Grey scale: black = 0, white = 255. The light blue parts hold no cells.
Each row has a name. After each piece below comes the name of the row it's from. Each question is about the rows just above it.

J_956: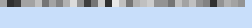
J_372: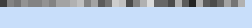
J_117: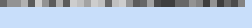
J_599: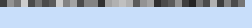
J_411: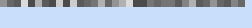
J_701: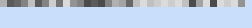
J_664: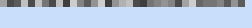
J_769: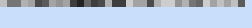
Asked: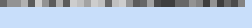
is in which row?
J_117
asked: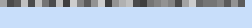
J_664

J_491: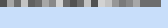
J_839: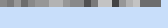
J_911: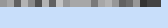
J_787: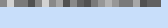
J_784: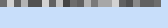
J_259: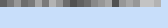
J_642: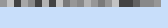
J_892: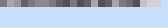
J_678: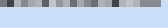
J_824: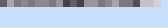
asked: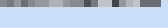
J_839
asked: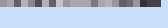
J_911
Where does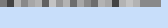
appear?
J_678
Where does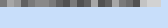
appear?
J_892
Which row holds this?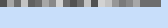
J_491

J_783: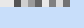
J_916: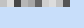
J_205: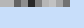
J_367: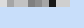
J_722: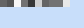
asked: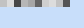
J_916
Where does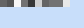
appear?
J_722
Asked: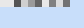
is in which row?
J_783
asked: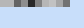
J_205

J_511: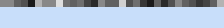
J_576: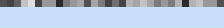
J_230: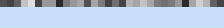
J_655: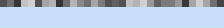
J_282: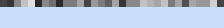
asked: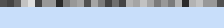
J_576
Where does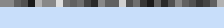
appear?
J_511
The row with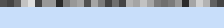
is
J_230
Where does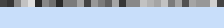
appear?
J_282

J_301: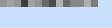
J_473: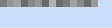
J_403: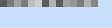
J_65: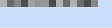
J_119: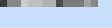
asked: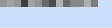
J_301
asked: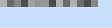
J_65
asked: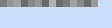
J_473
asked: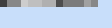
J_119

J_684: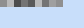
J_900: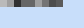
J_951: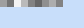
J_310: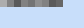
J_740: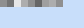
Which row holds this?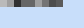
J_900
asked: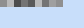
J_684
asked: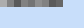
J_310
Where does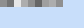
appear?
J_740

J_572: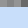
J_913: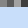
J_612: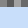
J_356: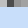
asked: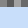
J_612
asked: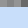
J_572
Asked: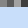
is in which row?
J_913

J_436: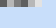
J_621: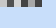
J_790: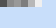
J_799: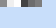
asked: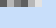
J_436
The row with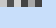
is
J_621
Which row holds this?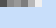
J_790
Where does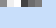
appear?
J_799

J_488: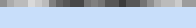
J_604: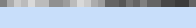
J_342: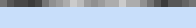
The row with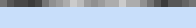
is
J_342
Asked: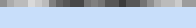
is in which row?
J_488
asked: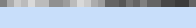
J_604

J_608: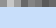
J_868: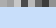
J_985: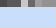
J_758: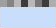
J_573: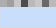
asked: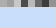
J_868
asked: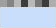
J_758

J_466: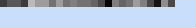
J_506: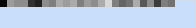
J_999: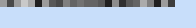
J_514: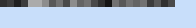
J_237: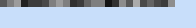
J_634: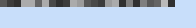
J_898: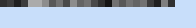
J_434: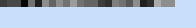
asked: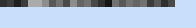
J_514
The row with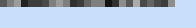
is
J_237
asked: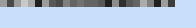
J_999
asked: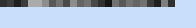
J_898
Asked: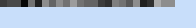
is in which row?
J_434

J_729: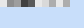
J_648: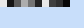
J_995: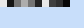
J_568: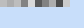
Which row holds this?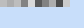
J_568
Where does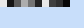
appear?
J_648
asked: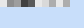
J_729

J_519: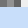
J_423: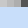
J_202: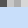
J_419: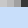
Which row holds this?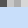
J_202
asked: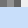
J_519
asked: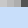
J_423

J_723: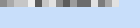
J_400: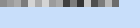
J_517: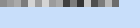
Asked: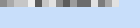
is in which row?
J_723
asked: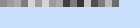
J_517
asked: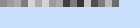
J_400

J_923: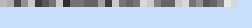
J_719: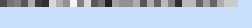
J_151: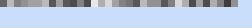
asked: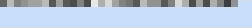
J_151
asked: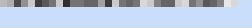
J_923

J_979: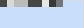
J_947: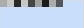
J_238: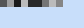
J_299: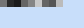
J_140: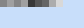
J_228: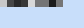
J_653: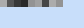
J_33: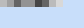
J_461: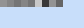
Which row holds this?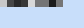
J_228
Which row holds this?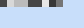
J_979
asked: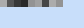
J_653

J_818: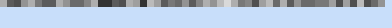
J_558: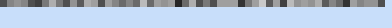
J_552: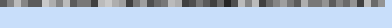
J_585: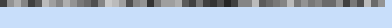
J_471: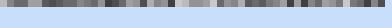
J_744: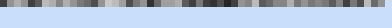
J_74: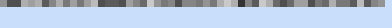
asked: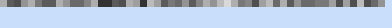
J_818
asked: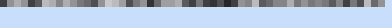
J_744

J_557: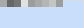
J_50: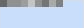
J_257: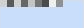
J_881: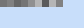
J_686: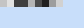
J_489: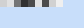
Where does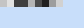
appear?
J_686
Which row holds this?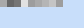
J_557
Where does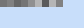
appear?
J_881

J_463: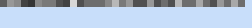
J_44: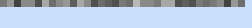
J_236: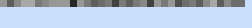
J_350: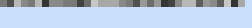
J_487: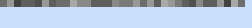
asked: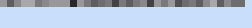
J_236
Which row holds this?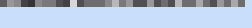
J_463
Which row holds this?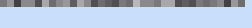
J_44

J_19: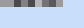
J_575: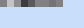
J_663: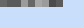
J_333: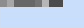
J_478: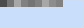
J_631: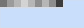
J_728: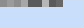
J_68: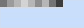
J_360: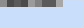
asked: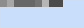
J_333
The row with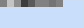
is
J_575

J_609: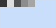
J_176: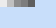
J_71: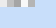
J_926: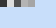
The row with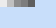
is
J_176
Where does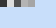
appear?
J_926
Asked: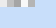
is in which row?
J_71

